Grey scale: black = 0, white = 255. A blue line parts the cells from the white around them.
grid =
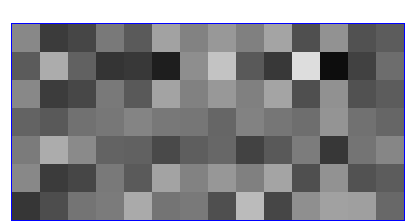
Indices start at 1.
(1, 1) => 136
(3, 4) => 121
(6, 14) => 92
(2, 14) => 109
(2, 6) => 30
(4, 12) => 148
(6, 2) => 59
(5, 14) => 134
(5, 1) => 123
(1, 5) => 90
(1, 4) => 121
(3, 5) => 89
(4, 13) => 113
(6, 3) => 70
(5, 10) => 89
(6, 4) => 121
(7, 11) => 143
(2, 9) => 89
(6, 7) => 130
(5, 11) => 124
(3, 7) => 129
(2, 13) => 65
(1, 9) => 128
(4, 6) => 120
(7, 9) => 187
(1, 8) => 152
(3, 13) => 81

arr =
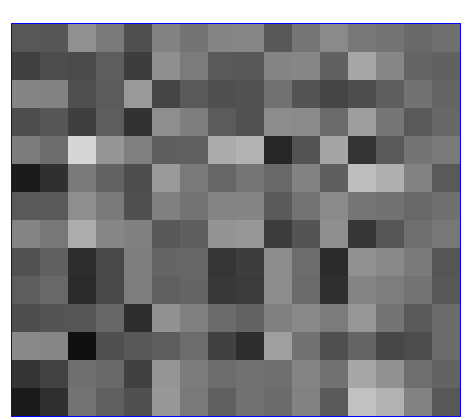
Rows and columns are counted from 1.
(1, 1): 87
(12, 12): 79
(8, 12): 143
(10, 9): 59
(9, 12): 43
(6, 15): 130
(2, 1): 64
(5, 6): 95
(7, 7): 115
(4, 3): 63
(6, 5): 78
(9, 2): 96
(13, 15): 110
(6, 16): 89
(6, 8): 102
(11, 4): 103
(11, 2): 84
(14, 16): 87
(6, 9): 117
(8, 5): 129
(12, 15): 76
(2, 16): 97
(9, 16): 85
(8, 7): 95
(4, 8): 91
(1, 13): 119
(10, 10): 140
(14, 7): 121
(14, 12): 90
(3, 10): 113
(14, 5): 80
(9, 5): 126
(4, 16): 103
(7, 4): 122
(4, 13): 157
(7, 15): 104
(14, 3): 115
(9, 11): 108

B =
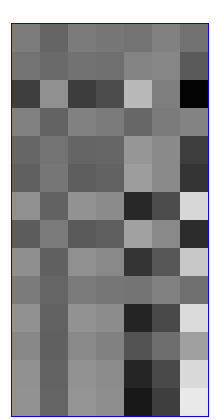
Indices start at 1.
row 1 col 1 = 124
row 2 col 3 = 114
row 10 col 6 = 129
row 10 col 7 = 112
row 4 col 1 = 129
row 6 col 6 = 138
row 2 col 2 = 106
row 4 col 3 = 129
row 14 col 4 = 142
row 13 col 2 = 99
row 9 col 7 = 199
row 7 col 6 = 76
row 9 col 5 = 52
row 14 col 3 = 148
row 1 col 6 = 129
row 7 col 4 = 139
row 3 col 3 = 61
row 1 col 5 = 115
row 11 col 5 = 36
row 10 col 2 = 102
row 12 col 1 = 136
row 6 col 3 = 94
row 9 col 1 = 143
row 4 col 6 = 123
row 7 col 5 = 40
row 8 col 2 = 122
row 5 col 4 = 102
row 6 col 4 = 98
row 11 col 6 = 73
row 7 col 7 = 215
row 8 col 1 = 92
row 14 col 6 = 62

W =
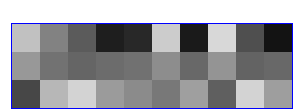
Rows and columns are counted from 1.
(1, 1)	193
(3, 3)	211
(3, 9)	211
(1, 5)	40
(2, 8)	148
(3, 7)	159
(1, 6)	204
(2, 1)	152
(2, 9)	99
